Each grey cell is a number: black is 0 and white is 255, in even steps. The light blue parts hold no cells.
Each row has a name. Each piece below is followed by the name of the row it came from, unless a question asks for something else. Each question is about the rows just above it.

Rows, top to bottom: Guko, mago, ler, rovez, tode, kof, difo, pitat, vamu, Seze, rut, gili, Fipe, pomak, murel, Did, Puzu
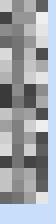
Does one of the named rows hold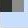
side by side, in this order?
no
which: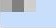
difo
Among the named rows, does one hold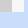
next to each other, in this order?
no

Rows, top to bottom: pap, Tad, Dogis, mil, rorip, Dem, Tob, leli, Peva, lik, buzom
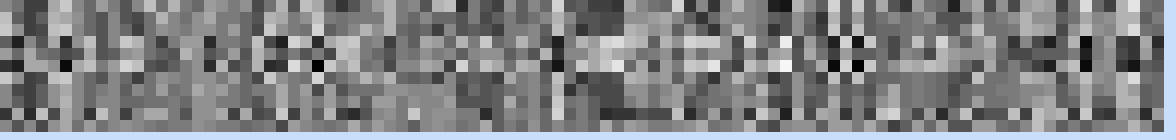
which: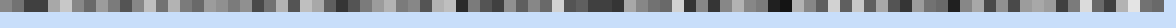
pap
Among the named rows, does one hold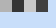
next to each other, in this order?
yes
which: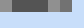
Tad

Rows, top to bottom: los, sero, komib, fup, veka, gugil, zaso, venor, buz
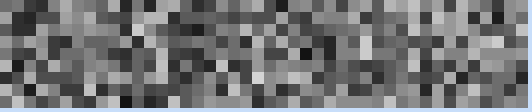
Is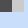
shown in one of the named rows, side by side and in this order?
no
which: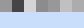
zaso
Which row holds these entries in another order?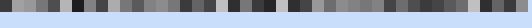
gugil

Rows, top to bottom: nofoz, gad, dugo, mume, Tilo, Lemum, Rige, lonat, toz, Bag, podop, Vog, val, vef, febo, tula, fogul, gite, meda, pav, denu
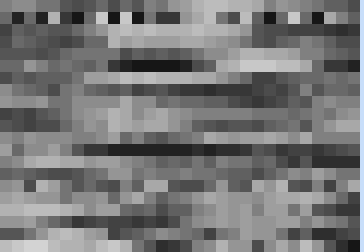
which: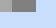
Vog
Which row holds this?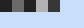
gad
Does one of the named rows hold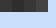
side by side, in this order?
no
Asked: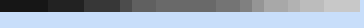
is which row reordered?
Lemum
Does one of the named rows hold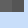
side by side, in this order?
yes
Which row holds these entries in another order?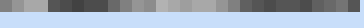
podop

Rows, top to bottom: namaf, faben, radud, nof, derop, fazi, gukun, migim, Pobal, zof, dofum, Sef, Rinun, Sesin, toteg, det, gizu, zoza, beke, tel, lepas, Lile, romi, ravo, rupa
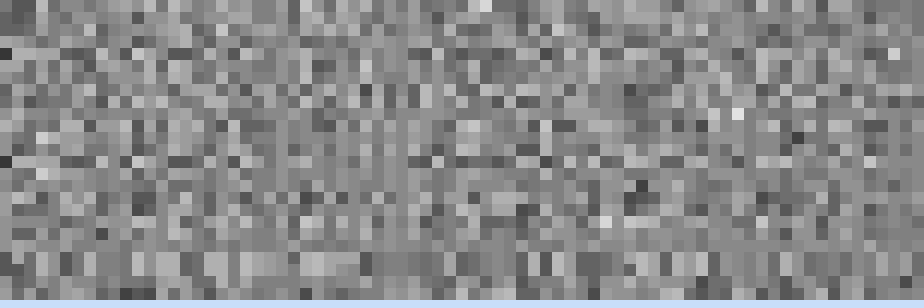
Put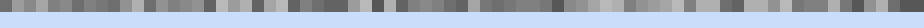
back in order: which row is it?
romi
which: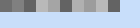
romi
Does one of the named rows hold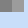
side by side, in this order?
yes
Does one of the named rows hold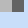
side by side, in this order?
yes
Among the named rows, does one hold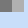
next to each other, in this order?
yes
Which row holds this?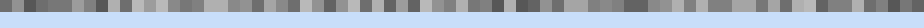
Pobal
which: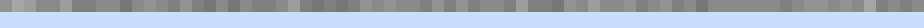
lepas

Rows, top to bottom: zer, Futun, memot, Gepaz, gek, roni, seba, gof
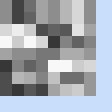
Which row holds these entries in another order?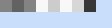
Gepaz
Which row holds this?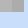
seba
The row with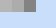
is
seba

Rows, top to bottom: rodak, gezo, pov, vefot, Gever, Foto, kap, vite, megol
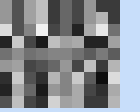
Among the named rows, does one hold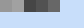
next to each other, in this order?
yes
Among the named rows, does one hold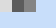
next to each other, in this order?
no
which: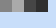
vite
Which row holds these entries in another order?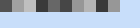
gezo

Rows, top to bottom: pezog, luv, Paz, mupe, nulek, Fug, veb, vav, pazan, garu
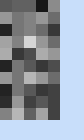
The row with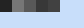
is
vav
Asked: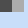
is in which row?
nulek
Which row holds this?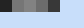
Paz

